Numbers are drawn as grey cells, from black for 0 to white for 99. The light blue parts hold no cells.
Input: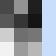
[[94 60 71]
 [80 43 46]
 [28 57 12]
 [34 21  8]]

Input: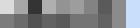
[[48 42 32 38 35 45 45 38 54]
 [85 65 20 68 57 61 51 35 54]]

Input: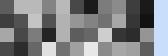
[[24 32 76 32 69 58 51 44 65 21  7]
 [36 72 72 51 72 28 10 48 54 24 10]
 [65 28 48 14 69 36 40 80 21 17 58]
 [28 17 40 87 44 62 90 54 65 62 36]]

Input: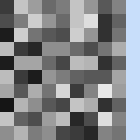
[[30 48 80 58 41 76 86 19 38]
 [64 34 67 45 83 23 51 90 61]
 [11 64 64 41 27 73 70 19 38]
 [23 76 61 41 48 76 58 34 51]
 [ 8 70 55 34 27 76 67 19 38]
 [55 70 48 55 27 23 15 51 45]
 [11 80 45 34 30 80 58 19 45]
 [76 38 30 61 73 15 30 86 51]
 [73 23 15 55 55 41 30 45 67]
 [73 23 11 58 48 38 34 34 64]]

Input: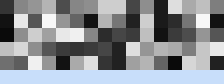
[[43 36 93 58  7 66 86 20 13 62 70 39  4 83 77 13]
 [ 4 55 80 62 90 93 52 17 27 23 74  7 23 30 58 33]
 [20 52 58 70 30 52 55 80 80 27 55 10 86 66 74 49]
 [74 83 55 33 23 20 23 27 13 86 58 70 66 49 77 90]
 [ 7 90 33 96 58 39  7 70 46 13 80 10 17 46 96  7]]

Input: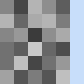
[[44 36 78 40 30]
 [52 27 70 55 36]
 [70 40 66 70 48]
 [63 33 48 33 74]
 [44 74 27 44 59]
 [52 59 23 55 66]]

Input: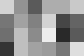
[[20 74 63 60 46 86]
 [43 74 54 92 16 35]
 [46 63 50 82 27 39]
 [82 57 35 67 67 78]]

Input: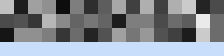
[[75 11 62 56  5 49 18 36 65 25 68 25 68 79 14 29]
 [ 8 56 56 49 21 42 14 32 62 46 59 32 25 11 79 42]
 [29 32 21 71 53 39 46 39 11 49 49 29 42 36 91 42]]

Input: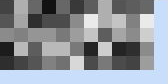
[[54 50 58 58 47 61 76 36 64 54 80]
 [26 68 40  7 40 22 36 68 33 36 40]
 [11 72 36 72 72 47 14 80 14 18 54]
 [18 26 33 50 44 84 29 47 29 26 61]
 [33 64 18 29 29 54 91 68 76 50 91]]
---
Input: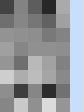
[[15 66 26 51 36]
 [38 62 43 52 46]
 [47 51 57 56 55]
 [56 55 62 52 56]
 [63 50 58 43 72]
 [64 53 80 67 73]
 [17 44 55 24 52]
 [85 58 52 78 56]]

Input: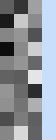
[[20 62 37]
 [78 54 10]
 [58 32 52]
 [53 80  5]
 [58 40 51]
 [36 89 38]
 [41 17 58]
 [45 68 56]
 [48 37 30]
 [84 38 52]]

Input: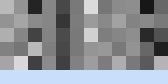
[[ 9 40 72 57 14 52 28 47 85 46 54 55]
 [53 47 57 64 54 52 21 48 60 53 63 51]
 [16 32 68 52 26 51 29 47 81 49 52 55]
 [40 12 50 46 72 49 28 47 58 59 47 57]
 [35 70 64 84 25 54 25 50 61 48 67 47]]

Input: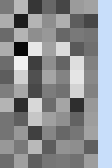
[[60 63 47 72 21 40 27]
 [36 27 67 11 70 55 68]
 [47 45 41 70 55 59 40]
 [35 43 67  3 90 63 85]
 [86 50 42 93 24 55 39]
 [89 53 36 81 31 64 51]
 [82 50 49 65 28 48 44]
 [18 59 70 17 84 42 64]
 [38 61 45 37 77 62 56]
 [46 63 45 59 25 52 40]
 [55 37 59 47 72 36 57]
 [44 61 42 62 37 46 47]]

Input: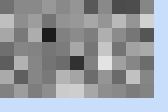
[[30 52 44 53 53 59 53 58 34 53 29]
 [58 81 74 55 61 45 57 59 65 58 72]
 [46 33 65 47 67 11 50 54 49 68 54]
 [63 66 43 52 51 46 48 65 46 77 45]
 [52 42 36 69 52 45 42 19 50 88 62]
 [75 52 66 37 52 47 70 64 42 58 41]
 [48 51 50 61 49 55 79 80 65 55 53]]

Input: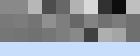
[[ 5 74 53 53 71 30 40 69 84 19]
 [48 43 47 48 45 56 49 40 51 44]
 [64 43 46 45 44 46 49 53 25 68]]
